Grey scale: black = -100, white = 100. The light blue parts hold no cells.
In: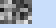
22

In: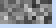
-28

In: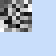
-30

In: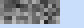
9

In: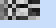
-10

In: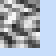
58
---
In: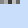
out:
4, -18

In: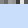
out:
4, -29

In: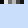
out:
-94, -83

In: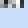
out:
43, -51

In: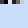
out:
-53, 59

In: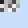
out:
-74, 77
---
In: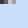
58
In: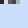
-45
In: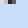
-68
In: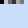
30
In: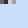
63
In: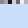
87
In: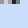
-71
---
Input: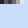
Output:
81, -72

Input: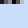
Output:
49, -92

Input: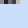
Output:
71, -73

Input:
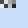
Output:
87, -72

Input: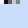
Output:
91, -87

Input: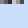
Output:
56, -63

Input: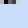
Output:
65, -92
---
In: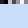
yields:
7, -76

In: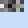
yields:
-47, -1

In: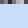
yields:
-40, -28

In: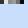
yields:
-94, -59

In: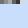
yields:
70, -12

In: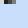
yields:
-3, 69

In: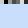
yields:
-66, 60
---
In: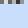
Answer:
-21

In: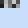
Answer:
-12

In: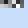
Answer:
8

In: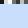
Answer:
97

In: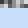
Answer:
-43

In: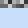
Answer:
-66
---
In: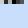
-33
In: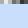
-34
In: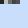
-37
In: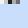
-14
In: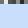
0
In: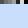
-96
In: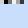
-55
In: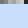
-69
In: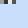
-33
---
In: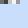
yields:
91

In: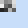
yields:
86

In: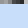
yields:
50

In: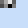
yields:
82

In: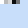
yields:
99

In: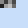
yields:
50

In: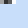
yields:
97

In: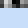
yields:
69
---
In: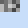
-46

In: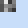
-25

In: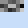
-1

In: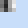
19

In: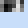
67

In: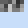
-3

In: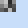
43
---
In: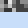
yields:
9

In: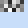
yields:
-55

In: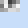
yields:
24

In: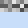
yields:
57

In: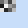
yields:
54

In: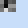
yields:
-38

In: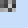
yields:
-29

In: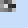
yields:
65
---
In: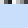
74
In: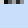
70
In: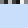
-3
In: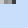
56
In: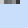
60
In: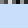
2
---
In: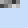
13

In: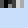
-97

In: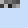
-20

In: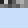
60

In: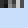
-75

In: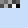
-15
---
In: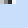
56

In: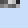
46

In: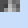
44

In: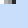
37

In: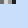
22

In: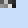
50

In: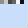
59

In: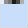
37
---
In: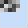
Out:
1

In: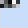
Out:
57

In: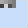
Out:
-3

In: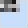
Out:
51

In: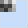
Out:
46

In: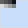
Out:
0
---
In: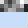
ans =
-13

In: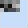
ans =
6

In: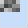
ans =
-15

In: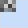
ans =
-17

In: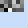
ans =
-14

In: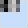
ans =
-99

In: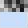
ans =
-36

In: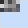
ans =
23

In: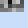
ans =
31
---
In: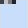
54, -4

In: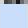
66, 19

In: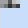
61, 50

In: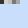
63, 51

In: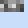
71, 61

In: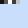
98, 52
